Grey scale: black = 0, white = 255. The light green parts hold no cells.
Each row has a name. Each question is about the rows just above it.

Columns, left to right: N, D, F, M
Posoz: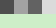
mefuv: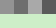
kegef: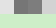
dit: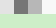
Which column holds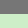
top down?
D
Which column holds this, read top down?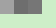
D
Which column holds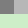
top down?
F

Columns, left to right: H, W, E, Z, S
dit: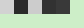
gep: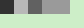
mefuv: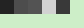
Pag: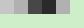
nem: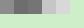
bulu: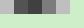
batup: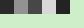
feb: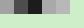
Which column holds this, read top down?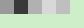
S
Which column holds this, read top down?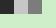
Z
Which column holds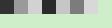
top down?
Z
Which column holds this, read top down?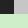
H
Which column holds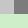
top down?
Z

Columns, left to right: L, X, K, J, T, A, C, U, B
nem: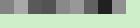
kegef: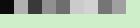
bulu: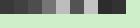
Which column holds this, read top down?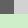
C
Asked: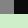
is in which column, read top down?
L
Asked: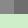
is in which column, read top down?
T
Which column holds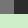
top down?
U
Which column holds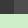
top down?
K
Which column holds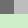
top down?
T
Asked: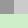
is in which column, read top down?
A

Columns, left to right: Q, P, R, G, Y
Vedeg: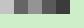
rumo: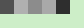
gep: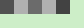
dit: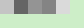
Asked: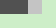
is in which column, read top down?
Q
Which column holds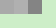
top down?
G
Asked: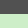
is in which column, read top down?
Q
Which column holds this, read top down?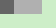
P

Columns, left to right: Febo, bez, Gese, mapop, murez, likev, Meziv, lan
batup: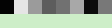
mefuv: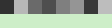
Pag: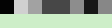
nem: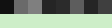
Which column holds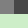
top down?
murez
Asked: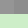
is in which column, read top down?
likev
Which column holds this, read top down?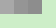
likev
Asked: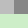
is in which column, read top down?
lan
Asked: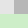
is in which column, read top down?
bez
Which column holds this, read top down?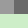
Gese
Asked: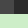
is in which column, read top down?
murez

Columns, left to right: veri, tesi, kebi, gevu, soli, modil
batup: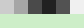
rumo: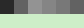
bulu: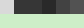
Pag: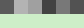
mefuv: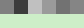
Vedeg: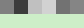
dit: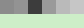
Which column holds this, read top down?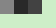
gevu
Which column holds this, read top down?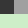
kebi
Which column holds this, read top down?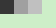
kebi
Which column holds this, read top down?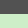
modil
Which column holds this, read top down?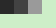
gevu
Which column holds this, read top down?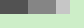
modil
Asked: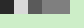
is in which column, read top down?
veri

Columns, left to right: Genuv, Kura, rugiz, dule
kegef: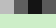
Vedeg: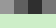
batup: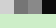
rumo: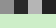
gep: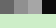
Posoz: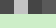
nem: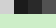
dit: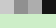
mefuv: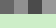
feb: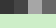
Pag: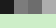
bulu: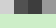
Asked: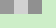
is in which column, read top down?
Genuv
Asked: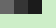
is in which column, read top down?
Genuv

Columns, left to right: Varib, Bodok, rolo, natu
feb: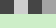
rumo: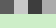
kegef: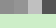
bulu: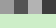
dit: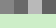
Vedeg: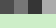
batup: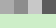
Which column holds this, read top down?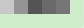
Bodok
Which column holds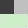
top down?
rolo
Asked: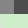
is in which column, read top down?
Varib

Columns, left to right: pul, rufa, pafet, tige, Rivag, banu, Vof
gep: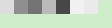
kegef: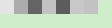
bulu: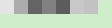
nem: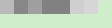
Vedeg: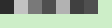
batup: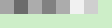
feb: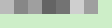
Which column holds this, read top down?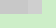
banu
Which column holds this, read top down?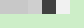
banu

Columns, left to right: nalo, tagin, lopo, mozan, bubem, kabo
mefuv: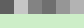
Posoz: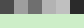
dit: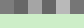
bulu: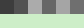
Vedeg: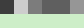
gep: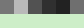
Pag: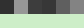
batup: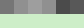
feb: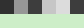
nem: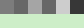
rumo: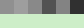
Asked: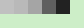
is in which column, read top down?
bubem
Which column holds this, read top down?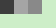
lopo
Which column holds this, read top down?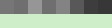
kabo
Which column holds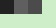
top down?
bubem
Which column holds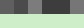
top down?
nalo

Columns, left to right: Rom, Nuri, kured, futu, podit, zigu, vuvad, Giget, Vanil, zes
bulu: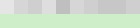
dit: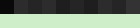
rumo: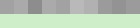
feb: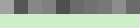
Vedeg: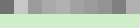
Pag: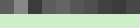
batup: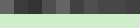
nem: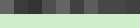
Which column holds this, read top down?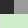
Giget
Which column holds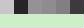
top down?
Vanil
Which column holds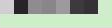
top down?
kured
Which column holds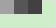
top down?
zigu

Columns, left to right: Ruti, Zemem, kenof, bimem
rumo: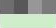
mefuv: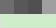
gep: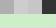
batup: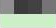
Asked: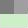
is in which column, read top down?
bimem
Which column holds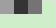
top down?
bimem
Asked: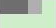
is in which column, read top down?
Ruti

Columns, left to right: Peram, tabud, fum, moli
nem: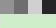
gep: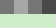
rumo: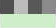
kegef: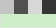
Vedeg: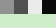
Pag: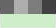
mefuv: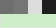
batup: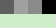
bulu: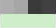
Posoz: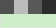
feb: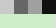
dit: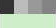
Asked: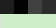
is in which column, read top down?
moli
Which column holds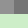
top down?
Peram

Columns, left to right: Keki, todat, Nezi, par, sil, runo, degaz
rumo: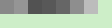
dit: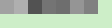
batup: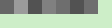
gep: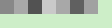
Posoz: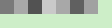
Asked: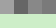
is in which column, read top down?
Keki
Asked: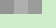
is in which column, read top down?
todat
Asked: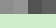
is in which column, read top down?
runo
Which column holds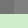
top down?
par
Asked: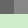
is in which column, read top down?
Keki
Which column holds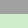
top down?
degaz

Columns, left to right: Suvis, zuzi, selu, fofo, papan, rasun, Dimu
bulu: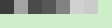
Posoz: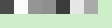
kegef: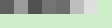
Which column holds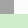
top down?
zuzi
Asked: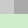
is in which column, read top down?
Dimu
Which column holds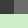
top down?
papan

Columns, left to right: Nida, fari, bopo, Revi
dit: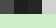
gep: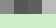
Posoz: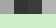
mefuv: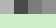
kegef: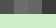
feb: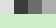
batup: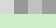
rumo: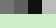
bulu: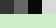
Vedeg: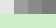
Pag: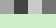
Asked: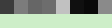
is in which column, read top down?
bopo
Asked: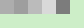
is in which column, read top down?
Revi
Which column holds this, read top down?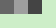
fari

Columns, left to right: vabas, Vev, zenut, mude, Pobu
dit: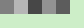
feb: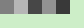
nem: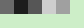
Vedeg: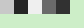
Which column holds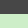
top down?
zenut
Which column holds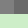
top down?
vabas
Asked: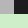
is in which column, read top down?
Vev

